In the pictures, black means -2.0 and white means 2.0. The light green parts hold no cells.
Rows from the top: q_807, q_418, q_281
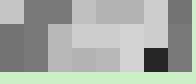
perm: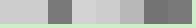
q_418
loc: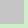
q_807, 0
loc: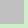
q_807, 3
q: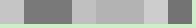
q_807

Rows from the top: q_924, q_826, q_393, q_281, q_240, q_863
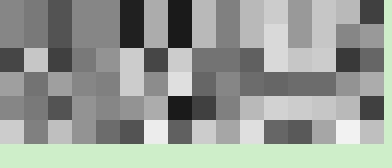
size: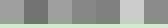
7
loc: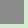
q_281, 6
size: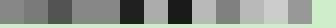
13
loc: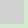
q_240, 11
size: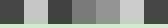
7
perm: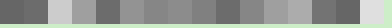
q_281

